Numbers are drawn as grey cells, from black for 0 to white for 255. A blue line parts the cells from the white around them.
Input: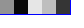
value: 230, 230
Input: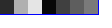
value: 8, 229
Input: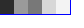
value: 120, 243
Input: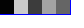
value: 60, 203
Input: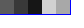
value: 22, 209
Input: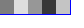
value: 151, 222
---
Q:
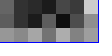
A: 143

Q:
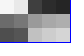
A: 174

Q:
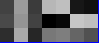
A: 191

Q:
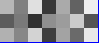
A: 84

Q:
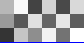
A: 94

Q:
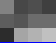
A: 108

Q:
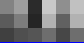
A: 178
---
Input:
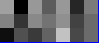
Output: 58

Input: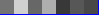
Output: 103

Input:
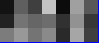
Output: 116

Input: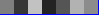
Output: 194

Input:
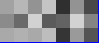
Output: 169

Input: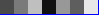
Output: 191
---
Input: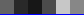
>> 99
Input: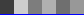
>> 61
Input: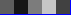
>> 94
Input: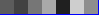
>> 92
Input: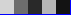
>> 212
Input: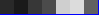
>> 41
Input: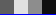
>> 94
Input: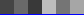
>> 69
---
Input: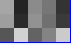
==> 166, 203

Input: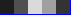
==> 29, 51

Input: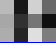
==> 186, 125

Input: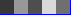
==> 55, 111

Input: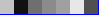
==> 195, 80

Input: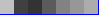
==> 193, 172

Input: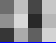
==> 109, 211

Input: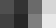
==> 79, 232
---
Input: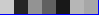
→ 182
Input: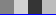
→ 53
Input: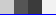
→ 59
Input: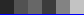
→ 131
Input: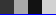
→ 18
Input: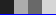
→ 105
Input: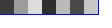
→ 73
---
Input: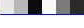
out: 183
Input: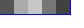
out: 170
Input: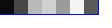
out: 71
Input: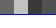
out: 194
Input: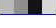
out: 143
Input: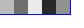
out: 111
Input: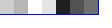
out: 182
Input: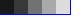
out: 56
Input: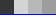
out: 212
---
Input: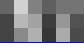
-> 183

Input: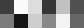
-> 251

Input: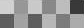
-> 151

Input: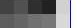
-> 81

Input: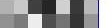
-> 200

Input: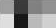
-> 58
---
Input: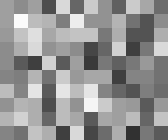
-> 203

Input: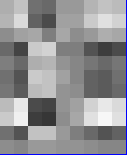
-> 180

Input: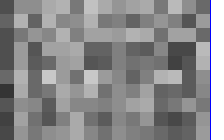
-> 186

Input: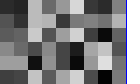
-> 56

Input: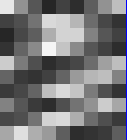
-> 94
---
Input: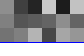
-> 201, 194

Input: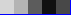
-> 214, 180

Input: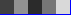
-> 217, 146

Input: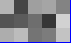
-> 210, 195

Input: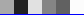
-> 252, 225

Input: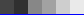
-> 234, 206

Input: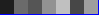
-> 192, 158

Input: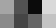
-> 217, 195
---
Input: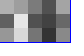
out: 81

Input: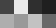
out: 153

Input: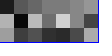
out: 208

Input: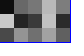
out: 58

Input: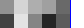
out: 133

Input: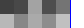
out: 170

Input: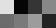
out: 122

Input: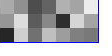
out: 46

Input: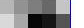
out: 7
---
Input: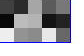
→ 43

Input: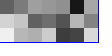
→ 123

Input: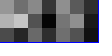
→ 111

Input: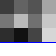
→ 99

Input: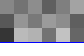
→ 115

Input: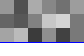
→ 80

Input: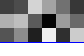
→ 76
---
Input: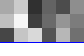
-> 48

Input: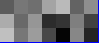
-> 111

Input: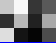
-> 54

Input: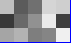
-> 112

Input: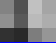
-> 193

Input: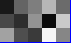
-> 126

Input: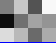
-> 83

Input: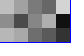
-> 122

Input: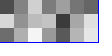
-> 208
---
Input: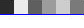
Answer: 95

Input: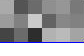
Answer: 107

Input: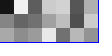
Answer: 93

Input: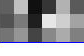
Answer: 16

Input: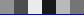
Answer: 235

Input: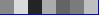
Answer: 36

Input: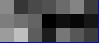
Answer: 73

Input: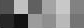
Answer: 96

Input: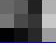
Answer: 33
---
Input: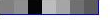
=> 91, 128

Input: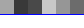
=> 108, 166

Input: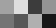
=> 148, 116

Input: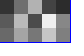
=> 44, 105

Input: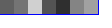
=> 161, 96

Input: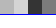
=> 123, 184

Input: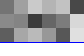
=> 72, 94

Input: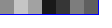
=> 95, 140

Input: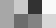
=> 249, 167
